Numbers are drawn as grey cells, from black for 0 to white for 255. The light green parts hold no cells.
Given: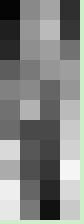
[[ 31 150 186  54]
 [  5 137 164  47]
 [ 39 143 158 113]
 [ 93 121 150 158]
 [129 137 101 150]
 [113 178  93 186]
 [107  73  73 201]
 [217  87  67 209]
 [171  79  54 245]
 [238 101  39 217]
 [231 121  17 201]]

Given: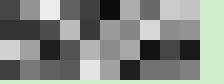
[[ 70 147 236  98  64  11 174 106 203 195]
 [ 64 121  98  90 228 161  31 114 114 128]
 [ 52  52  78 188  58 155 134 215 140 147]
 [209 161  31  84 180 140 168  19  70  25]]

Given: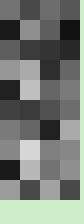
[[156  73 162  73]
 [135 214 128 135]
 [ 26 184 115 143]
 [115  73 109  87]
 [ 33 192 102 122]
 [ 26 143  94  18]
 [ 65  59  81 109]
 [ 94  59  52  40]
 [150 170  46 102]
 [122 102  33 170]]

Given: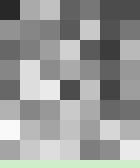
[[103 221 234  76 193  68 158]
 [164 201 221 208 126 140 234]
 [ 40 170 193  97 119  76  76]
 [249 185 164 193 158 214 178]
 [103 126 158 208  90  60 185]
 [178 134 152 201 170 103 111]
 [134 221 140 170 140  97 152]
 [146 134 126  90 201  82 119]]

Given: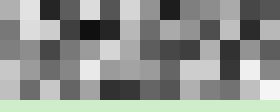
[[120 220 205  63  16  37 184 108 170 147  78 191  43 184]
 [191 108 199 101 163  49  55 101  85 176 127 114 191 245]
 [199 155 108 134 233 155 163 155 101 205 205  55 239 134]
 [127 141  71 120 155 213 170  93  71  63 176  49 147  93]
 [176 226  37  93 220  85 213 147  29 127 141 170  71  85]]

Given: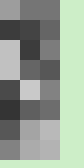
[[ 87 164 185]
 [130 171 179]
 [ 74 201 130]
 [193  60 124]
 [157 117 117]
 [ 52  95 109]
 [ 60  68 101]
 [193 101  87]]
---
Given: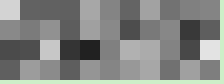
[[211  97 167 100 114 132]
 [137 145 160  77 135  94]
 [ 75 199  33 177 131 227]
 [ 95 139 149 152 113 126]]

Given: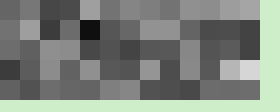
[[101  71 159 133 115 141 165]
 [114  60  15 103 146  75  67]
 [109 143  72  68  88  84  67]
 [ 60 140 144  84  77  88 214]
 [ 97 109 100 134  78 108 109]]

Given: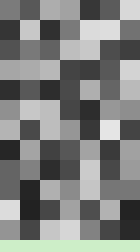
[[123 173  55 216]
 [ 53  48 219 114]
 [ 82  98 200  63]
 [166 184  61 211]
 [ 47  45 175 186]
 [144 190  45 142]
 [180 189  56  68]
 [ 38  65 163 161]
 [100  45 203 155]
 [100 176 197 119]
 [220  71  78  35]
 [148 198 130  41]]

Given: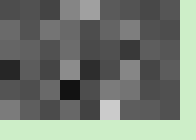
[[ 77  68 160  83  85]
 [106 116  77 126  77]
 [101  81  74  57  86]
 [ 38  69  45 134  92]
 [ 84 105  77 116  80]
 [123  75  66  93  81]]

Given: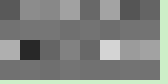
[[ 89 136 104  85]
 [114 118 115 115]
 [175 101 104 155]
 [113 111 113 115]]

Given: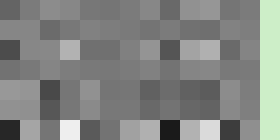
[[100 140 119 123 105 150 123]
 [134 107 129 122 123 111 126]
 [ 76 136 112 128  85 176 132]
 [114 133 121 123 115 135 122]
 [152  73 145 118 108  92 125]
 [145  87 138 120 115  99 127]
 [ 39 117  90 161  26 218 143]]

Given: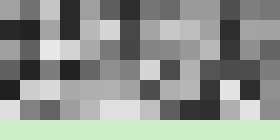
[[161 197 159  45 105 154 127]
 [ 40 164 185  71 199 162 163]
 [160 232 170  70 136 184 143]
 [ 97 125 102 128  76  84  77]
 [ 32 217 175 162 175  55  46]
 [222  99 184 223  94  47 226]]

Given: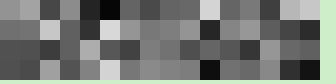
[[147  71  36 100 100 212 121 183]
 [112 199  50 149 126  38 151  69]
 [ 81  61 173  66 114 101  54 104]
 [ 80 160 130 119 130  14 105  48]]
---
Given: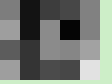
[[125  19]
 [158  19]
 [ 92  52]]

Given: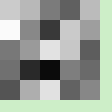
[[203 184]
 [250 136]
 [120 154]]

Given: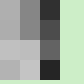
[[175 134]
 [173 134]
 [192 189]]

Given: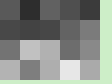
[[ 89  45]
 [ 72  67]
 [115 193]]

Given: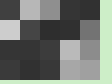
[[ 64 183]
 [205  69]
 [ 53  53]]

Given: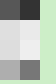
[[ 87  51]
 [223 234]
 [221 238]]
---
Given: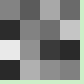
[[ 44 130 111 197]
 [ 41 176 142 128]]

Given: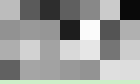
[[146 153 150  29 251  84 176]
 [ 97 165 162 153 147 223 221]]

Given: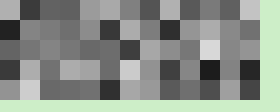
[[ 34 132 123 111 140  56 172 125  47 149 172 137 113]
 [ 58 173 114 172 163 108 203 146  64 134  28 131  38]]

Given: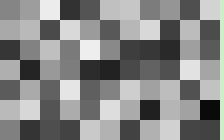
[[169 185  74 217 155  88 183 216  63 188  76]
 [175  36 153 125  44  34  73  98  80 226 165]
 [186 215  84 172 103 221 171  32 181 162  10]]

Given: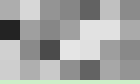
[[ 35 159 135 160 226 225 170]
 [206 175 201 143  99 167 148]]

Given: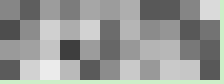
[[ 77 140 208 173 210 108 181 139 149  88 115]
 [ 91 210 235 186  90 140 201 153 201 198  88]]
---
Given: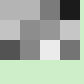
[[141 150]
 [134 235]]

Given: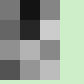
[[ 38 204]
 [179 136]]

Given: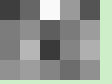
[[142  94]
 [182  58]]

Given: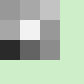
[[242 152]
 [ 99 140]]

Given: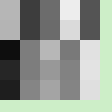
[[ 61 107]
 [125 183]]

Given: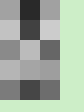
[[ 65 204]
 [187 102]]

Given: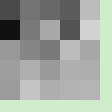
[[121 168]
 [134 121]]

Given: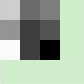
[[61 83]
 [61  1]]

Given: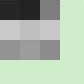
[[190 199]
 [156 140]]
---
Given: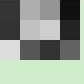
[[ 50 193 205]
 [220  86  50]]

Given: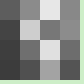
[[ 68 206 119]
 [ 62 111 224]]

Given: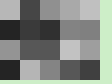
[[ 36  58  48]
 [148  87  86]]

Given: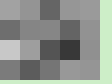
[[110 133 134]
 [200 158  84]]

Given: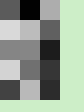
[[217 188  96]
 [133 134  28]]

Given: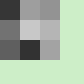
[[114 200 181]
 [ 95  50 163]]

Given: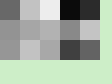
[[147 166 178]
 [150 194 168]]
